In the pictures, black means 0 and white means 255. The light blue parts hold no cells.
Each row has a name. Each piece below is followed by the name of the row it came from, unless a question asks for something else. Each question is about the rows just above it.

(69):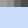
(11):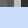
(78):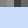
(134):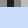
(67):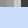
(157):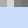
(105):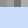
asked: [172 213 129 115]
(157)
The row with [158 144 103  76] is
(69)
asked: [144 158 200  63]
(67)
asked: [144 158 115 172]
(105)
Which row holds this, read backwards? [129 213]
(157)

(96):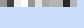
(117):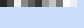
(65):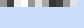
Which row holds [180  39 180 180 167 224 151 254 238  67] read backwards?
(96)
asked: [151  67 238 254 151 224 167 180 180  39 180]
(96)
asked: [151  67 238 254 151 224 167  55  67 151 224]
(65)

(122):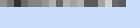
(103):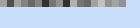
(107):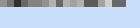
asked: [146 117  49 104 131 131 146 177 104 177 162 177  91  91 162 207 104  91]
(122)
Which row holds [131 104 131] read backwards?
(103)
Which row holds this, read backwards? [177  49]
(103)

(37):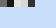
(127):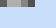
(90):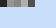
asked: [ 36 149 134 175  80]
(90)
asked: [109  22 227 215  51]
(37)
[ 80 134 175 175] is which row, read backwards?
(127)

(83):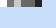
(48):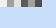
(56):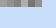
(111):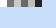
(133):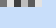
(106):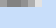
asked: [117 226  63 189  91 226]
(133)
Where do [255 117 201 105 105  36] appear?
(83)
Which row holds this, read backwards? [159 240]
(48)

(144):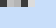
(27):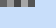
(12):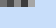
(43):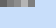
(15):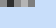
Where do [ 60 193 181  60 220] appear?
(144)
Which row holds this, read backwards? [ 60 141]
(12)
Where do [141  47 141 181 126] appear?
(15)
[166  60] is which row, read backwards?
(12)

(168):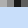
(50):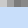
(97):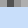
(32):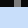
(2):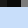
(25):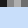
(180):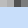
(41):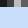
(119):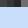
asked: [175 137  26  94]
(168)
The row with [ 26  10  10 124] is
(2)
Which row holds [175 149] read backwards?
(97)

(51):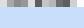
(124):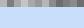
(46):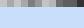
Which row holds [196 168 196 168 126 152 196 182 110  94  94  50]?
(46)
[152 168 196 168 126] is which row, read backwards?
(124)
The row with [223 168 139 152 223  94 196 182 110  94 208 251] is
(51)
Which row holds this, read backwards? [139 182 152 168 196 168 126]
(124)

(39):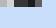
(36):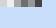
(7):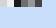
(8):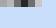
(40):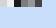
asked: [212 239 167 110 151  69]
(36)
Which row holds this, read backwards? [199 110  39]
(8)
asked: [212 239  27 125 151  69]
(40)
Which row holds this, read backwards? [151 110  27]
(7)
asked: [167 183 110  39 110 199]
(8)
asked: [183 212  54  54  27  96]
(39)

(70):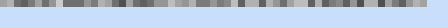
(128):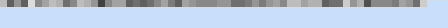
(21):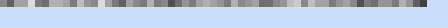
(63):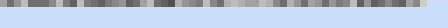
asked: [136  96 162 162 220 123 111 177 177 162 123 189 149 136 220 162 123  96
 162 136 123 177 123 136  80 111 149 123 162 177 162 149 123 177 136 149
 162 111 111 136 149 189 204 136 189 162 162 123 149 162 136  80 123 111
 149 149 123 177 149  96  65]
(21)
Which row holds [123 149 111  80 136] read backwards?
(21)
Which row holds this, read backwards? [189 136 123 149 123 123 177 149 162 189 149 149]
(70)
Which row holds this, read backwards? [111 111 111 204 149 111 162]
(70)
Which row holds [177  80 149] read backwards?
(70)

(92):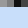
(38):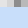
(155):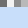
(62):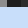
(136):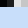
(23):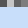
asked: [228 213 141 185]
(38)
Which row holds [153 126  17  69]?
(92)
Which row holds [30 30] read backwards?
(62)
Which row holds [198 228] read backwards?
(136)
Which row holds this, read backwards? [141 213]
(38)
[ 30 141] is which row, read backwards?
(62)

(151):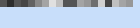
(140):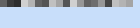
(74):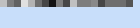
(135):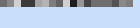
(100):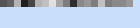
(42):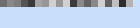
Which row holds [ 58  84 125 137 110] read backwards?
(42)
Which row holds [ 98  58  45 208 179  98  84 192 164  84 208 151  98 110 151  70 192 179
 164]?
(140)
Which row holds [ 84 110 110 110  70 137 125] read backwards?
(74)
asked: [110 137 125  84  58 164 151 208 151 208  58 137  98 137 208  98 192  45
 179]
(42)
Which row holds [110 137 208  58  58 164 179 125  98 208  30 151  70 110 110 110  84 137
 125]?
(135)

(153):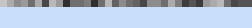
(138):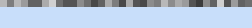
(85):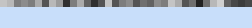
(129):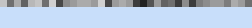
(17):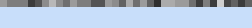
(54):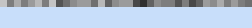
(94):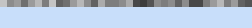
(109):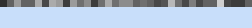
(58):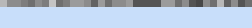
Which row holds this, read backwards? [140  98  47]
(54)
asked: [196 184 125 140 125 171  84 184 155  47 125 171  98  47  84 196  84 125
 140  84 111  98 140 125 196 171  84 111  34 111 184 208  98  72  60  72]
(85)
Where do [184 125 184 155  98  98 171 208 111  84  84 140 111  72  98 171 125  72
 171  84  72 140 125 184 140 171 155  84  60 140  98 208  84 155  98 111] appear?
(138)
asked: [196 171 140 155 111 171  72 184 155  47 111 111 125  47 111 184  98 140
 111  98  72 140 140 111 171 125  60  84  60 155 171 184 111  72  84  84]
(153)
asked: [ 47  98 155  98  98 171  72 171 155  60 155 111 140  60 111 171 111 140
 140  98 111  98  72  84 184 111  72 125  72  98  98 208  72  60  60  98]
(109)

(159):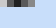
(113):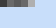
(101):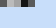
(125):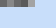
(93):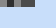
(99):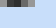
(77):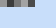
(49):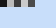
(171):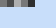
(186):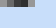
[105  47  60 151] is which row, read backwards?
(99)
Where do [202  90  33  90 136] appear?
(159)
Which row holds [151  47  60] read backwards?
(186)

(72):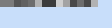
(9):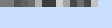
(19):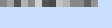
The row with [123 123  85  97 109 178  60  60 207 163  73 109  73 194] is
(9)
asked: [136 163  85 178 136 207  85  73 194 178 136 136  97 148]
(19)

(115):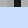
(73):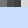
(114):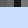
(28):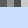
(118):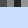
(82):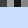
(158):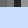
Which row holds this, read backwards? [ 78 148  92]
(28)
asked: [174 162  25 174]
(115)
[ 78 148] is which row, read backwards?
(28)
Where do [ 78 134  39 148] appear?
(118)
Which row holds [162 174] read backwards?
(115)
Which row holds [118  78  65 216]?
(73)

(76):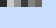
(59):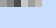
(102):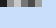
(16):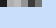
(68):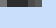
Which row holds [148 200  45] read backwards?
(76)
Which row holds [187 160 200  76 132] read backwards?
(59)
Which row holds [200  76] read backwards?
(59)

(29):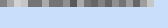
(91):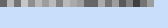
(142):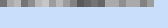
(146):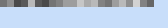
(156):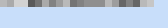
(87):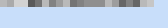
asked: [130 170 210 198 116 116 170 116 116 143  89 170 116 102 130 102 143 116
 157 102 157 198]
(29)
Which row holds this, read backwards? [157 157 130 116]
(146)
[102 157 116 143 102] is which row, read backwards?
(29)
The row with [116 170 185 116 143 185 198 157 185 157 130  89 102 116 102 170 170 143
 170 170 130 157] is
(142)
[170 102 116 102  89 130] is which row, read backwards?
(142)

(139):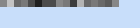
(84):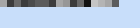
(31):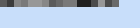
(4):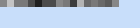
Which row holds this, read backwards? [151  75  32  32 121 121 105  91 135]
(31)
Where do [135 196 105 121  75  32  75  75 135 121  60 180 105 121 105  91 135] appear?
(139)
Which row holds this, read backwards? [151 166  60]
(84)
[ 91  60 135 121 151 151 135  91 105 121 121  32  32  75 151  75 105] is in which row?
(31)

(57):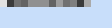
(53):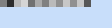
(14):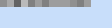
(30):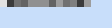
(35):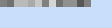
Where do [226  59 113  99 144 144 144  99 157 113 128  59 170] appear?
(57)
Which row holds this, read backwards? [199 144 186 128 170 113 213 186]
(53)

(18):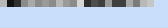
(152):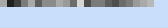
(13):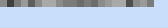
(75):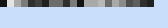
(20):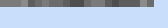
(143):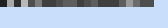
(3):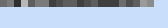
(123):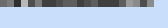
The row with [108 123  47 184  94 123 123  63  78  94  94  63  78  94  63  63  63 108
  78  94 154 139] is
(3)
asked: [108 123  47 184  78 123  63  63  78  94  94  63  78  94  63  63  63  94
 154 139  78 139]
(123)
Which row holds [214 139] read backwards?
(18)
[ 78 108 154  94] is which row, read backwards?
(143)
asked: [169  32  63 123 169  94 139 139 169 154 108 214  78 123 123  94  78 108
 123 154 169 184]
(152)

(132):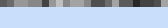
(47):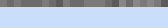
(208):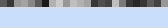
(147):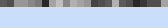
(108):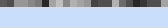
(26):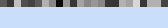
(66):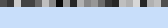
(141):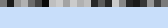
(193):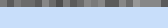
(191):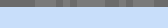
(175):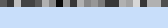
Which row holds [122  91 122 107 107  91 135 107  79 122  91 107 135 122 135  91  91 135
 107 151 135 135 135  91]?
(193)
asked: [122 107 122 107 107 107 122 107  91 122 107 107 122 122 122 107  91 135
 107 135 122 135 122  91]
(47)
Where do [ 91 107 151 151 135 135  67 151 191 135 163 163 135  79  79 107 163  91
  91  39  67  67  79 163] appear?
(132)
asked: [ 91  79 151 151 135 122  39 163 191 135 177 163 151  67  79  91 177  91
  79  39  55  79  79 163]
(147)
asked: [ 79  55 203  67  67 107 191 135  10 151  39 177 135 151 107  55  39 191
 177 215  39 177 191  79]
(66)
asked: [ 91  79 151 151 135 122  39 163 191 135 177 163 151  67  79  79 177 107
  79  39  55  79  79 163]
(108)

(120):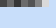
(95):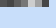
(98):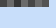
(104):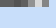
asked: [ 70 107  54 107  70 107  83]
(98)
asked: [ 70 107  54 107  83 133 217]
(120)

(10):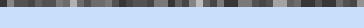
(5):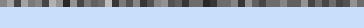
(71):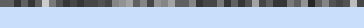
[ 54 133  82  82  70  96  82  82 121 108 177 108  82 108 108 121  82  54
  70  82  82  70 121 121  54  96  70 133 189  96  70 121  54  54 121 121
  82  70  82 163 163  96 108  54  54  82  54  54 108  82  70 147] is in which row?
(10)
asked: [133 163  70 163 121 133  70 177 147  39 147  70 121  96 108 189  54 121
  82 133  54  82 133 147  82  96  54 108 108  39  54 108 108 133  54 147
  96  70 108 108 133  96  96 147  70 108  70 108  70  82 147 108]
(5)
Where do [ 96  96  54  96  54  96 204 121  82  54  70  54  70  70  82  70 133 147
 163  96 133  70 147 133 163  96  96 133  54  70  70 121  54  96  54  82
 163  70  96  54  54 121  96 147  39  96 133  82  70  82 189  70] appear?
(71)

